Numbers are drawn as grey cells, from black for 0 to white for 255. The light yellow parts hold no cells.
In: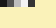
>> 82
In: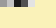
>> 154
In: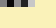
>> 130
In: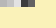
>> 183
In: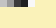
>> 154
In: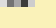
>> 167
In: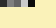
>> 100
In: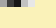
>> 165
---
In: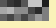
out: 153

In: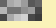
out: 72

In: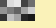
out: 39

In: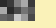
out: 155

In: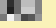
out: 89

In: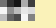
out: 245
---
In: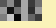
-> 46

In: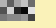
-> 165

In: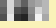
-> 138

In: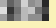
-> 128

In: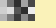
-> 46

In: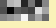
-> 193
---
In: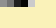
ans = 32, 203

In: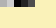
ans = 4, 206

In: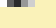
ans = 43, 254

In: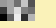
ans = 221, 237

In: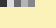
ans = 107, 220

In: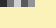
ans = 208, 208

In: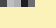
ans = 175, 190

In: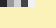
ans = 211, 242

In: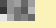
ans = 118, 228
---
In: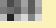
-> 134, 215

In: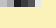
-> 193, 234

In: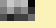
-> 149, 108

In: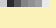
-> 205, 233

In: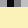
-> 164, 192

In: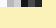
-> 250, 37

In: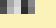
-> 69, 123

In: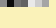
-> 141, 165

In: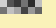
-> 208, 99

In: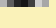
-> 181, 167
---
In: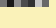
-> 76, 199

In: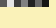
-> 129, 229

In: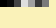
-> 222, 222

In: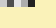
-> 229, 229

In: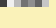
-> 114, 240

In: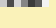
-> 133, 243

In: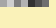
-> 178, 207

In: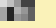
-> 178, 219
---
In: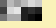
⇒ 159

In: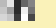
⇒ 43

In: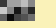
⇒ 161

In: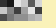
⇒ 228

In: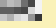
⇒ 176

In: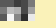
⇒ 61

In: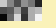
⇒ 77
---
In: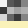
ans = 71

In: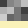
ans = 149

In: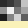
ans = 81

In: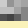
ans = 176

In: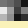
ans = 79

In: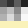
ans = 93

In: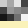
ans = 228

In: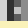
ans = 93

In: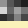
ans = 57

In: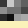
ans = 127
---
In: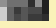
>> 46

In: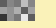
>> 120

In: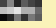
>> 92

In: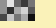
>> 102

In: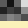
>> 19

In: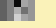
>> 11
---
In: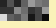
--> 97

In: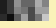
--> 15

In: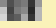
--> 80

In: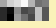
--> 0

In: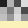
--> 153

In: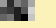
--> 116

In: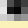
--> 190

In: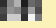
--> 203
